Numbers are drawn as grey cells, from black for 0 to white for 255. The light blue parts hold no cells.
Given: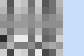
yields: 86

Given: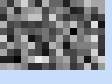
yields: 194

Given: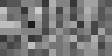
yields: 162

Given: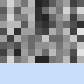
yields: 159

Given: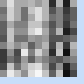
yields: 181

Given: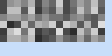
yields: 132
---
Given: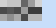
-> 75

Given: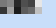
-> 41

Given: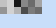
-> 23

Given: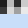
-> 45

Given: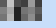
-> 34

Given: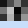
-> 6

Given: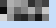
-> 106

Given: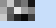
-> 231

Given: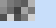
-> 64

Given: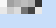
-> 177
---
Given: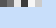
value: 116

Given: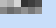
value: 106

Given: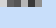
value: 98

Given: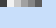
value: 242

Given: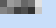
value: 117

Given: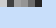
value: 64

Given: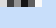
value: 64
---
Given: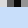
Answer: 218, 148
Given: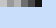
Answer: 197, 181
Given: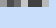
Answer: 198, 184
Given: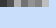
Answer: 190, 177
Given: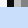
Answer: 248, 192
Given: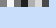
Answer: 245, 218
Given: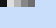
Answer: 222, 181
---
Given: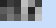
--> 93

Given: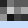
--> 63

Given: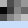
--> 164

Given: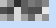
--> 218

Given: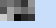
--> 10

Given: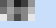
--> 74
